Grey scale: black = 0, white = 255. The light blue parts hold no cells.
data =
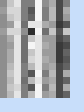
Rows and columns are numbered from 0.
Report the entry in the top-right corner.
126
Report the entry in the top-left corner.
142
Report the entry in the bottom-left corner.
142
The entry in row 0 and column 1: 198
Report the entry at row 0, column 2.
229
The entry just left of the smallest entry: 142
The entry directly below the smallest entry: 198
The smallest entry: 45
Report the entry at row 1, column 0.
156
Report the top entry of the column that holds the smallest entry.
126
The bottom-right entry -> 99
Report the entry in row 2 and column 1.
198
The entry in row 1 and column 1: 214
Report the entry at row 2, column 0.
142
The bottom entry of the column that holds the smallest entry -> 185
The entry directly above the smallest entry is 229
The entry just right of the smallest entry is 245

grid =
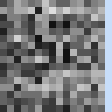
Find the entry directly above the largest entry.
142
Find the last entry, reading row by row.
99
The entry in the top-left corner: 74
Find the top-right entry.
142
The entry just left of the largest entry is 182
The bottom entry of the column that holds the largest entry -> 58
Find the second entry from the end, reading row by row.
111
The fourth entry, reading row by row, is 142
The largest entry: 221
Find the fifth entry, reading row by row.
111
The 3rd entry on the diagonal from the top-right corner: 99
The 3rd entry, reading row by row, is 170
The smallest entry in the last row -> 32
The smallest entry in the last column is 74
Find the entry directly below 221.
111
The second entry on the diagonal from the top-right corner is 142
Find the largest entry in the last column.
196
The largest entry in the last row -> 156
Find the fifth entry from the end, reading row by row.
111
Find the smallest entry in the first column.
32
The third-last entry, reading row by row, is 58
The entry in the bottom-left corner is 46
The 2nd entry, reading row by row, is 111

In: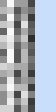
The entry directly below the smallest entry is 101
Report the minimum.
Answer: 47
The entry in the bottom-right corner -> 71
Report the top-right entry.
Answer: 71
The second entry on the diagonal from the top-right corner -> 142
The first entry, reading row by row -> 157
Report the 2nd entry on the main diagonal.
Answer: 198
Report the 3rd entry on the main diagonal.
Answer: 116
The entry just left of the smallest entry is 198
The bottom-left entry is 212
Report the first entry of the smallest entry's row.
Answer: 212
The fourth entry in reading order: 157
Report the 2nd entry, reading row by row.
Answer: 248
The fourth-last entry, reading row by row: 212

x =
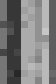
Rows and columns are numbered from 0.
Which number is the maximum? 198
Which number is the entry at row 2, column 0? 118
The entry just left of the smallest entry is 69
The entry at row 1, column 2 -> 55
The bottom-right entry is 94
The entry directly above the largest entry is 185
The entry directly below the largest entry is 145
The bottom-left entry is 118
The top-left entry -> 118
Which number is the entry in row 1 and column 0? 118
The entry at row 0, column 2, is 55
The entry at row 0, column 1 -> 55
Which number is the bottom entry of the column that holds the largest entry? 185
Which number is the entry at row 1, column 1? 55
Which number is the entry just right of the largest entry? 94
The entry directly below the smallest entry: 55
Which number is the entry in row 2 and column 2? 55
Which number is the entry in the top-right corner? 94

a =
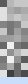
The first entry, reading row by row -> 91
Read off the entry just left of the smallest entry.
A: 225
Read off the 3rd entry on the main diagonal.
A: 199
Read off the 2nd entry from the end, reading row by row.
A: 104
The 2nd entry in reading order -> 184
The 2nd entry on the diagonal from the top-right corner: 158
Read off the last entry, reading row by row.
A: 76
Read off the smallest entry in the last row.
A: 64
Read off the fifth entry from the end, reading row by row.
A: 212
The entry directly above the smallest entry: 170

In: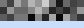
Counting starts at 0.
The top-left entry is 119
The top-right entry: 79
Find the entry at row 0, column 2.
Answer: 166
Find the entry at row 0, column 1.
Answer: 66
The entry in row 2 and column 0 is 92
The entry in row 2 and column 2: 119
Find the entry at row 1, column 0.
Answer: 52
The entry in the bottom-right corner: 52
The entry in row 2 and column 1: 66

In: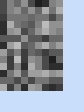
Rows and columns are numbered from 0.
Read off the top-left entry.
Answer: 74
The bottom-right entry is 61
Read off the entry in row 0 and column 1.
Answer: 129
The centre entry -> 104
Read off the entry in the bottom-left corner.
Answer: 173
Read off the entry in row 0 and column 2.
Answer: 104
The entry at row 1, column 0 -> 74
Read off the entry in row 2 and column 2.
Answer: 117
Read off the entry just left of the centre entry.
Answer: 89
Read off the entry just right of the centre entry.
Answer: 145
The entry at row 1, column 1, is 129
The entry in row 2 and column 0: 61
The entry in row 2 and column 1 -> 117
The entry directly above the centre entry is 89
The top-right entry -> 145

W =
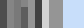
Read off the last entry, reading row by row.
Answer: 149
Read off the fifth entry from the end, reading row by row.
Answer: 149
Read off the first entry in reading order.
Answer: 77
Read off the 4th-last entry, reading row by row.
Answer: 65
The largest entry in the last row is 210
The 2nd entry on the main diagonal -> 133

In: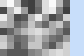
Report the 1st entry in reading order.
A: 221
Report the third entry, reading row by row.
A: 183
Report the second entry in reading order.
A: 250
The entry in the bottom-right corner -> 209
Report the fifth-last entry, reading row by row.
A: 144
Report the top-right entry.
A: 88
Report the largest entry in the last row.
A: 221
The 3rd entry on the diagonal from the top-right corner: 75
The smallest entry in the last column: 63
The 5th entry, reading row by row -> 63
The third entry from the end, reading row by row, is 209
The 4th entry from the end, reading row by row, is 183
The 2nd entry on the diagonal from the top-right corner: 130
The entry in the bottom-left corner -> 116

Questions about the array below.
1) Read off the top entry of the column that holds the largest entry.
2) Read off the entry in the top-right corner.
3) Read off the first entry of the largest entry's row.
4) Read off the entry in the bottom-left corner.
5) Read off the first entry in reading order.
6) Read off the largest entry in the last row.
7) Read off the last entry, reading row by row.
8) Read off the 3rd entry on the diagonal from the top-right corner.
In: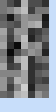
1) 177
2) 48
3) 149
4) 105
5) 118
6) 190
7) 118
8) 133
